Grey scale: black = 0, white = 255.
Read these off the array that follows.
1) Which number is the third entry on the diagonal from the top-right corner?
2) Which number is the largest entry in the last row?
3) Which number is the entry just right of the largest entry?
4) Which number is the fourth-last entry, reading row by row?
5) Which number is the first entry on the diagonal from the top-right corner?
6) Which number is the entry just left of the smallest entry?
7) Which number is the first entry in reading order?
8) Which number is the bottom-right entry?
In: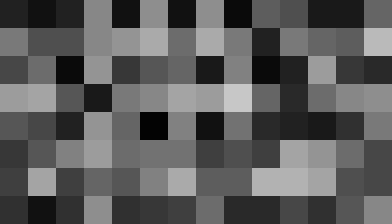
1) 156
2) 142
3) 101
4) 71
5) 101
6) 101
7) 33
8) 135

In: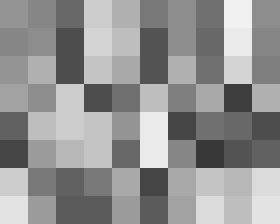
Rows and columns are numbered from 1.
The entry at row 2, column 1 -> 134
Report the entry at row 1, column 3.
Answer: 104
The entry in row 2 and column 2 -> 141
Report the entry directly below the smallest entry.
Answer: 196
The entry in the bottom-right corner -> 227
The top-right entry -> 141
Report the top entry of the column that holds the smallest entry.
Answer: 112
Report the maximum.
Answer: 240
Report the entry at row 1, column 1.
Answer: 148
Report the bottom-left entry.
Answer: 227
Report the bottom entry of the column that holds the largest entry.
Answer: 190
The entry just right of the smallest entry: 83
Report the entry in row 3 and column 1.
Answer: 148
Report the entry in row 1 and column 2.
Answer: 134
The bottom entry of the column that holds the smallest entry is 219

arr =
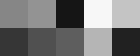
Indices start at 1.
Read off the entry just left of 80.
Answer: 54
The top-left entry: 134
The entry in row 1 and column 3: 21

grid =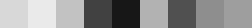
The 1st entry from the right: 158
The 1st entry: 216
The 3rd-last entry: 80

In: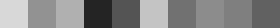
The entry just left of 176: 146
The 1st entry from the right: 97
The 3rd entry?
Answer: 176

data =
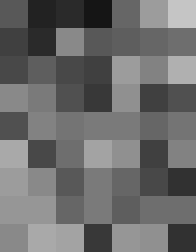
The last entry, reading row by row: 49
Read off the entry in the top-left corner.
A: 88
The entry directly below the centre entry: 163
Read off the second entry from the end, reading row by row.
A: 144
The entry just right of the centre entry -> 122
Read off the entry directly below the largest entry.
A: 110
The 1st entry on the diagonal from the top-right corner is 197
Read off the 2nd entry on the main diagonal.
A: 42
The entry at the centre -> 122
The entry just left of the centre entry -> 116
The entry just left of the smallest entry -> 42
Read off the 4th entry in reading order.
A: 21
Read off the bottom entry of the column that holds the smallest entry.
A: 56
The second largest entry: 176

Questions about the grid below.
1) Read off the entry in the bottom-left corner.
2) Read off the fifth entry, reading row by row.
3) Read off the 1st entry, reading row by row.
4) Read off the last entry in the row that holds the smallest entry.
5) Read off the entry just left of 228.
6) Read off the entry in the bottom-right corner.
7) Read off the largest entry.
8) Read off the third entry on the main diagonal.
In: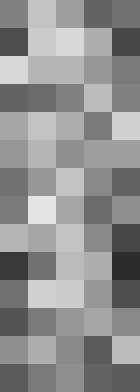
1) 91
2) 114
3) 129
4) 44
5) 122
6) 91
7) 228
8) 181

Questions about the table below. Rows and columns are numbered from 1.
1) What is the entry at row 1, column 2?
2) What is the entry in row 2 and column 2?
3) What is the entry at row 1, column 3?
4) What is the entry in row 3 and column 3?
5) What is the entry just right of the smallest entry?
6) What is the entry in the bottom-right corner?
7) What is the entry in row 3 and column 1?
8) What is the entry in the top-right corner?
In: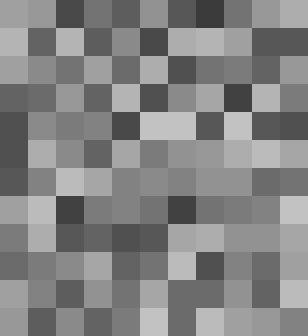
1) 152
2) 99
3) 73
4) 115
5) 115
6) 130
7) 160
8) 173
